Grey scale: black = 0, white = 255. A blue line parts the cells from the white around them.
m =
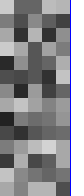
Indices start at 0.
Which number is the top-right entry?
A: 181
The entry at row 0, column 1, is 101
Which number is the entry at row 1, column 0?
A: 124
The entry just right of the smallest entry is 124
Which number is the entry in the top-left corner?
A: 203
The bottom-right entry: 78
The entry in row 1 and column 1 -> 78
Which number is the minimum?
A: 34
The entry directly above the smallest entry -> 168
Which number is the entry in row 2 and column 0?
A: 168
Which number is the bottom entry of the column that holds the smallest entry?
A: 168
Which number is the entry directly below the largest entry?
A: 94
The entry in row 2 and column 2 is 181
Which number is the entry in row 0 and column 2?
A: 101
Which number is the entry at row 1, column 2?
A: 137
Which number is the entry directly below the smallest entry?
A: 72
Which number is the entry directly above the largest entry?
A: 101

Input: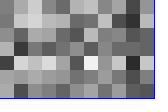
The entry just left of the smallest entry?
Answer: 199
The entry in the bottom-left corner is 171
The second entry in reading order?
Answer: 171
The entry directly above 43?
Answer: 106
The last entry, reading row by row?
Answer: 85
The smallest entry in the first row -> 72
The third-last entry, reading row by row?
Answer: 156
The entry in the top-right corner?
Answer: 149
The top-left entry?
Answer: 127
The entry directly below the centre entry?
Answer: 85
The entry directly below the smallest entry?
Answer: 78
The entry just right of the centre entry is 93
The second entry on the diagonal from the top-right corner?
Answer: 50
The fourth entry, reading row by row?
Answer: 135
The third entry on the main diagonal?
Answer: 171
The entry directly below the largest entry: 127
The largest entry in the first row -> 205
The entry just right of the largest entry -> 149
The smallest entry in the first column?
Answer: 65
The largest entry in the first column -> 179
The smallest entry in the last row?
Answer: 78
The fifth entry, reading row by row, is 106

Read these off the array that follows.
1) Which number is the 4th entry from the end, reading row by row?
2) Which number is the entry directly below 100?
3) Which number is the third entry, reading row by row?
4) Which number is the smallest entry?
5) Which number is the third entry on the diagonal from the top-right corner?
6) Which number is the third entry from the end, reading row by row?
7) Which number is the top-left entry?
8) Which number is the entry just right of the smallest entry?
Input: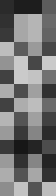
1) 141
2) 71
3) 29
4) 23
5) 167
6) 195
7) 43
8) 36

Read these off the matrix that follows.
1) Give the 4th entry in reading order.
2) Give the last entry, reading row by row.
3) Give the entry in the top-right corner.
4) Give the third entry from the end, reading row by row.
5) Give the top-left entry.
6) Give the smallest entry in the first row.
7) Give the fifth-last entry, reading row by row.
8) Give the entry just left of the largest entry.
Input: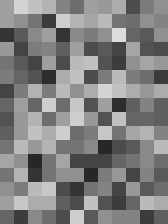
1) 179
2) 95
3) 144
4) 131
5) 159
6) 76
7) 144
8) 144

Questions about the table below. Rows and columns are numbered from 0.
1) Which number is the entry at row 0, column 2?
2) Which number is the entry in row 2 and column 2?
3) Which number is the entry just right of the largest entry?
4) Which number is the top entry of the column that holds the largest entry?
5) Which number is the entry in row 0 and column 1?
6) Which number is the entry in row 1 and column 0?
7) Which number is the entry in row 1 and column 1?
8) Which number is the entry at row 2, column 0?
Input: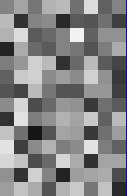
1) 118
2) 90
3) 97
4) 112
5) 164
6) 186
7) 49
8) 178

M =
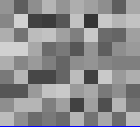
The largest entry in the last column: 194
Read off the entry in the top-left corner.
148
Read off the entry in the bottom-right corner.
188
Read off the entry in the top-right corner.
168
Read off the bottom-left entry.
188
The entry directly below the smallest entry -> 201
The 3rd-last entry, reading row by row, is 168
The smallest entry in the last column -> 101
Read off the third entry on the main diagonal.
188
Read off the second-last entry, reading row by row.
107
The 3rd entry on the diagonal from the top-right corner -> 107
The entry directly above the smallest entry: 160
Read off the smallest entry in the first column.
86
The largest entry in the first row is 181
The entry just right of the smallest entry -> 201

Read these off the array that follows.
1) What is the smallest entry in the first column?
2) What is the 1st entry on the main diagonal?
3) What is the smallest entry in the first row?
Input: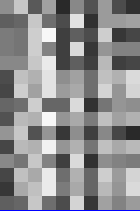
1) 55
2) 142
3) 41

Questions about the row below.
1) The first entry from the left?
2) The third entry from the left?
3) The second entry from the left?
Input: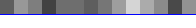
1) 94
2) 126
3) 152

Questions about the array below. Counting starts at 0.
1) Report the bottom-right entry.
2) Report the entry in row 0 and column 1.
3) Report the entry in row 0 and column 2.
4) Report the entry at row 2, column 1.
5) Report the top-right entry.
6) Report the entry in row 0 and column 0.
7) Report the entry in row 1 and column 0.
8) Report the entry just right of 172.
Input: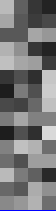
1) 110
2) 96
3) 54
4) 88
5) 35
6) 186
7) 166
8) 144

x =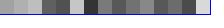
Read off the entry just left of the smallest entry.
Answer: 198
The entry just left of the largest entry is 75
